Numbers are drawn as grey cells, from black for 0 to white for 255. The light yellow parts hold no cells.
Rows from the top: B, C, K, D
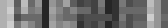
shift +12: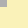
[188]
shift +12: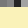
[132 145  50 174]
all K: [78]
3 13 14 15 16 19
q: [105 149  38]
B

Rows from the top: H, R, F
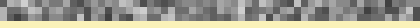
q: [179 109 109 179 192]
F
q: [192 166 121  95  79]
H

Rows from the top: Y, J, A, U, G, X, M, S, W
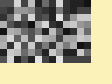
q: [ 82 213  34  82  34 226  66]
W
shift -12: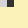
[201  38]
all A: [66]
6 10
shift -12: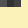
[70 38 54]
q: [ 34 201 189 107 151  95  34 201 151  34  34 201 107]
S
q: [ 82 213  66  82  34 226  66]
A
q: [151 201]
A

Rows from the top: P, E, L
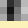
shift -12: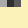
[158  36  78]
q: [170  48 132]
L

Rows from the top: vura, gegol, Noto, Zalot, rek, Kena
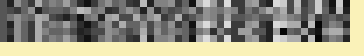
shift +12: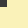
[70]
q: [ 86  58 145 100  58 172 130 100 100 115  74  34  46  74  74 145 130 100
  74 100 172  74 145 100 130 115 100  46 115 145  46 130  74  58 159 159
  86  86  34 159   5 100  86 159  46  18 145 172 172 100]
rek
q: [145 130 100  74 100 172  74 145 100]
rek
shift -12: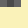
[88 62 88]
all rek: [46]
13 28 31 45
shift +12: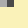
[184  86]
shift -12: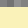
[118 103 133 118]

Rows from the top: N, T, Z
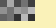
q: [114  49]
Z
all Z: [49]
3 5
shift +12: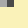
[181  86]

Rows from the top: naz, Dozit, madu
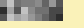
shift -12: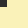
[34]
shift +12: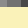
[151 125 125  84]
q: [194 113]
naz
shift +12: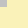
[206]

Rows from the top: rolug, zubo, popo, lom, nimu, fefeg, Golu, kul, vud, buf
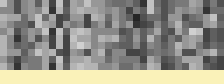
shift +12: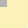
[192]
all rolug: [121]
16 19 26 27 31

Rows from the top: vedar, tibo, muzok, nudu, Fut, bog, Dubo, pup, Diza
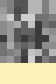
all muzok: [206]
2 4 5
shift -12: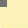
[102]
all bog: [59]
1 4 6 7
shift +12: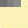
[126 139 152]

